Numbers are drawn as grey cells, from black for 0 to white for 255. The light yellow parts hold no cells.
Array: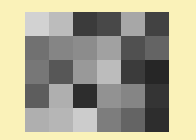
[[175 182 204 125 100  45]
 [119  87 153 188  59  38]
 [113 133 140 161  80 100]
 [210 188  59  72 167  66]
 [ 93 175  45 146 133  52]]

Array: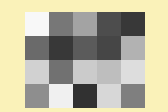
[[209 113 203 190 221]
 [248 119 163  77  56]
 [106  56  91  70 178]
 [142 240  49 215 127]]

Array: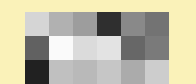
[[ 97 250 219 227 103 122]
 [ 33 192 185 198 171 205]
 [213 177 157  47 137 115]]

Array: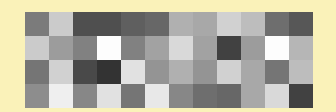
[[141 239 135 225 117 232 135 110 103 168 217  65]
 [203 156 129 253 129 162 217 162  65 156 253 182]
 [123 203  79  79  95 103 176 168 209 189 110  87]
 [117 209  73  51 225 148 176 148 209 168 117 189]]

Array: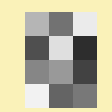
[[181 114 235]
 [242 100 120]
 [134 153  66]
 [ 79 223  45]]

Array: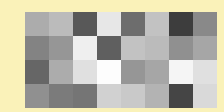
[[131 150 239  95 194 187 144 166]
 [102 172 224 253 150 166 245 224]
 [144 123 117 209 201 179  69 217]
 [172 187  88 231 109 194  61 137]]

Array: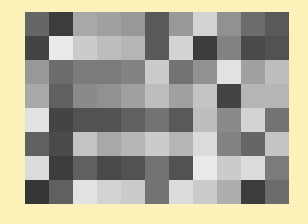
[[ 54  96 226 211 203 115 219 203 174  60 108]
 [ 68 233 203 189 181  89 211  60 131  74  82]
 [ 96  74 195 168 181 203 181 219 131 102 195]
 [102  60 168 160 152  89 152 211 145 108  89]
 [168  96 138 145 160 189 160 195  68 181 181]
 [152 108 123 123 131 203 115 145 226 160 189]
 [219  60  96  74  82 115  82 233 203 219 123]
 [226  68  82  82  96 115  89 189 138 211 115]]
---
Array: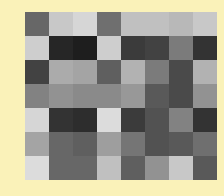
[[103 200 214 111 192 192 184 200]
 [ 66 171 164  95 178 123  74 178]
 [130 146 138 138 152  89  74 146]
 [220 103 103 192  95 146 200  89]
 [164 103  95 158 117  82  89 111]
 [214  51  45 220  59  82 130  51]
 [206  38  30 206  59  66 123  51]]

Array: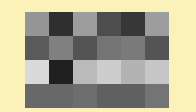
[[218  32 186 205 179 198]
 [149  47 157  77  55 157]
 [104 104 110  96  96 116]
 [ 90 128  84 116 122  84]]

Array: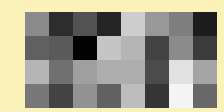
[[181 112 159 173 173  75 225 165]
 [120  67 146  97 189  53 244 104]
 [139  45  82  37 205 152 126  29]
 [ 97  90   3 197 181  67 139  59]]

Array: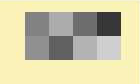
[[144  96 179 207]
 [130 171 109  54]]

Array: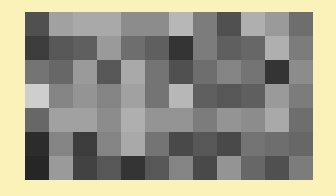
[[ 80 161 169 169 140 140 183 124  80 175 154 110]
 [103 161 161 140 175 148 148 124 148 140 169 110]
 [116 103 154  87 169 116  80 110 132 116  52 140]
 [206 132 148 132 161 116 183  95  87  95 154 124]
 [ 60  87  95 154 110  95  52 124  95 103 175 124]
 [ 38 154  66  87  52  87 132  73 148 103  80 124]
 [ 44 132  60 132 169 116  73  87  73 116 110 103]]

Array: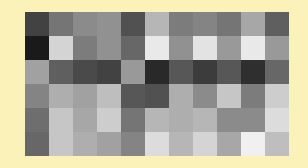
[[103 198 174 161 132 220 182 212 167 240 190]
 [110 198 167 205 117 182 174 182 139 139 220]
 [132 174 161 190  87  81 174 139 198 124 205]
 [ 66 117 139 145  81 182 124 132 117 167  95]
 [ 26 212 124 145 103 233 145 227 153 233 153]
 [161  95  74  66 153  41  87  60  87  47 103]]

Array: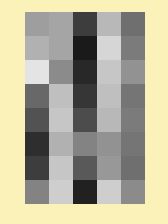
[[ 46 177 131 146 117]
 [ 61 198  89 152 111]
 [ 82 198  76 184 123]
 [158 165  61 184 111]
 [104 191  54 191 117]
 [228 139  40 198 146]
 [131 206  33 206 139]
 [177 165  26 214 123]]

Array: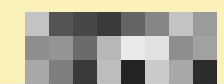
[[142 148 107 183 233 225 142 161]
 [195  84  71  58 100 134 195 155]
 [168 126  58 189  36 202 168  44]]
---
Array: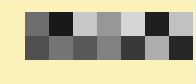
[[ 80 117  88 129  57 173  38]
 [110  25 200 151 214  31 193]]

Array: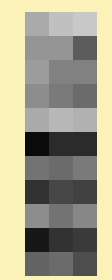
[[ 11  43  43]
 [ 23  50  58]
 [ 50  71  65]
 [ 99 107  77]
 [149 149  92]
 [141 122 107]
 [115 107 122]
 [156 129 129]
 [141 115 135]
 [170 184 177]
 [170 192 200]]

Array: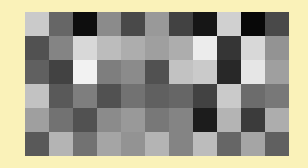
[[202 102  14 139  73 153  66  22 208   8  73]
 [159 114  81 139 153 120 132  28 180  59 173]
 [ 89 180 114 165 147 180 132 188 102 165  96]
 [194  89 126  81 114  96 102  66 202 108 120]
 [ 81 132 216 188 173 159 173 236  53 216 147]
 [ 96  66 242 126 139  81 194 202  40 230 159]]

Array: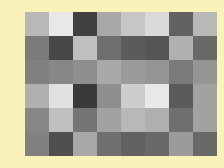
[[176 224  58 143 205 232  91 162]
 [184 232  65 168 198 217  98 184]
 [135 191 117 162 184 176 111 162]
 [129 135 143 168 155 149 123 149]
 [129  79 168 111  98 105 155 105]
 [123  71 191 111  91  85 176 105]]

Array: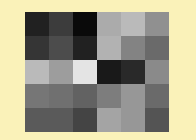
[[ 33  60  10 171 186 144]
 [ 53  76  33 178 131 106]
 [ 90  90  68 164 151  84]
 [118 112  98 125 151 106]
 [186 157 228  25  41 138]]

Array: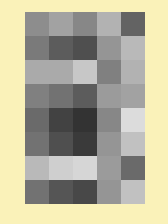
[[106  66  51 135 220]
 [114  79  58 149 193]
 [114  85  72 149 193]
 [122  92  79 149 185]
 [128 114  92 155 162]
 [141 162 135 178  99]
 [170 170 199 128 178]
 [185 207 214 155 106]]

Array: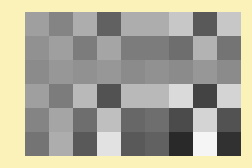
[[116 173  89 226  89  97  41 245  49]
 [132 165 110 191 103 110  75 212  82]
 [145 159 124 165 124 124 110 179 116]
 [139 151 145 151 139 145 139 151 139]
 [159 132 173  97 173 173 199  89 199]
 [159 124 185  82 185 185 218  67 212]]
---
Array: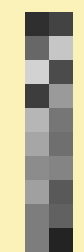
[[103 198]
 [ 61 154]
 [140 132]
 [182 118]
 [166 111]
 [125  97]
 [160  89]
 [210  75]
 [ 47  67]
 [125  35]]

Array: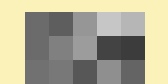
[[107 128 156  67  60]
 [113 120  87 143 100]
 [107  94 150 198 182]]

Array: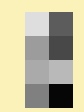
[[170 185]
 [222  92]
 [156  72]
 [128   6]]

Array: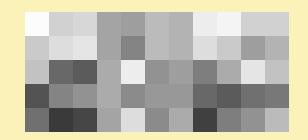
[[202 221 229 164 132 187 179 221 202 158 179]
 [252 209 215 164 158 187 179 237 244 209 209]
 [ 83 132 146 171 139 152 152 104  91 112 120]
 [194 104  91 171 237 146 158 126 171 229 194]
 [112  58  70 164 221 139 171  64 126 146 187]]

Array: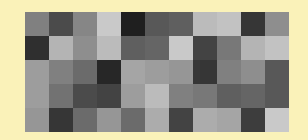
[[ 47 180 142 187  95 101 201  67 120 180 194]
 [157 128 107  39 165 157 150  54 128 142  88]
 [157 114  75  67 157 187 128 120  95 101  88]
 [128  75 134 201  31  88  95 187 194  54 142]
 [150  54 107 150 107 172  67 172 165  61 201]]

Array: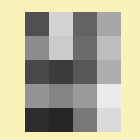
[[ 80 211  99 167]
 [140 203 107 189]
 [148 132 154 234]
 [ 73  60  87 174]
 [ 45  38 120 218]]

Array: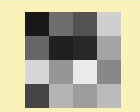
[[ 68 180 157 187]
 [214 150 234 136]
 [ 24 110  83 207]
 [102  32  40 164]]

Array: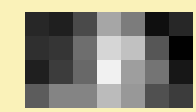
[[ 92 132 132 187 152  80  60]
 [ 31  60 104 241 158 116  23]
 [ 47  53 110 214 193  86   1]
 [ 39  31  74 166 124  15  39]]
